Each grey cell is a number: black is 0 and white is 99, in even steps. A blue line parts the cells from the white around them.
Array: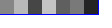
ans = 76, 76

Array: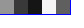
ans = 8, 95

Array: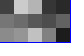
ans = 34, 79

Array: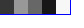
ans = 40, 96

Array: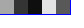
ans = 6, 88

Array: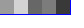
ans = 40, 82

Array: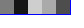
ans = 80, 80

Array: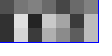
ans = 78, 87
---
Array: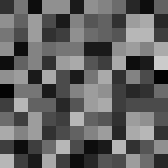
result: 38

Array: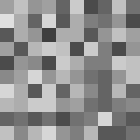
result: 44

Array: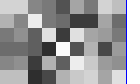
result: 74

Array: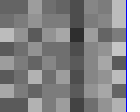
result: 73

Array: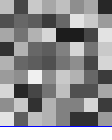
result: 15

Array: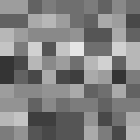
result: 43

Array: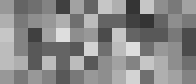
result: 63

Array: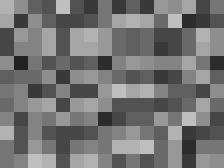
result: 46
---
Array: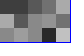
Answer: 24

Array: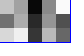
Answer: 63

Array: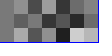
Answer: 56

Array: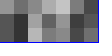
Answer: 43

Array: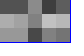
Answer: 32

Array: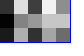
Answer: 86

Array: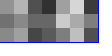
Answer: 70
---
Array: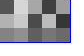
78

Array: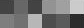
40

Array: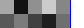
7

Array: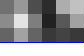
88

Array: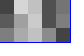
62

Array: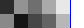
57

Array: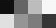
39
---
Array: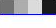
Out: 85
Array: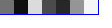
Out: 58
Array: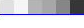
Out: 52
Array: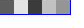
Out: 75
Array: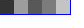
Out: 48
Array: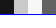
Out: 96
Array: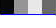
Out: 90
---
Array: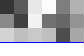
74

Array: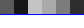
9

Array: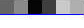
53

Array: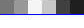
59

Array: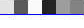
35

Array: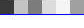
76

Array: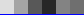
64

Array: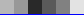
59
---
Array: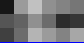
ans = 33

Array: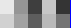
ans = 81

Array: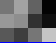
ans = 59

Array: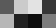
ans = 71

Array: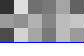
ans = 60

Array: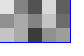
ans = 56
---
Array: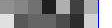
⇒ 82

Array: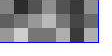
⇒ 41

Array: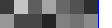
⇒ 54

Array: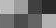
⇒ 69

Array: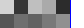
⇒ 56

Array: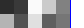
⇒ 46

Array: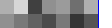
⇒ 33

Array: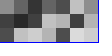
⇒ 70
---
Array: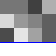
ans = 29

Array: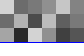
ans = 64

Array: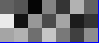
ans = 64

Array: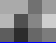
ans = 36

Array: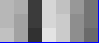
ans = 75

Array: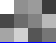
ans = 64

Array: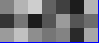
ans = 60
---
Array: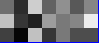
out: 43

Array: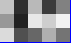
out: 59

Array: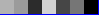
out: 46

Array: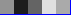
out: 57

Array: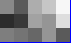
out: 53

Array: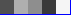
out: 55
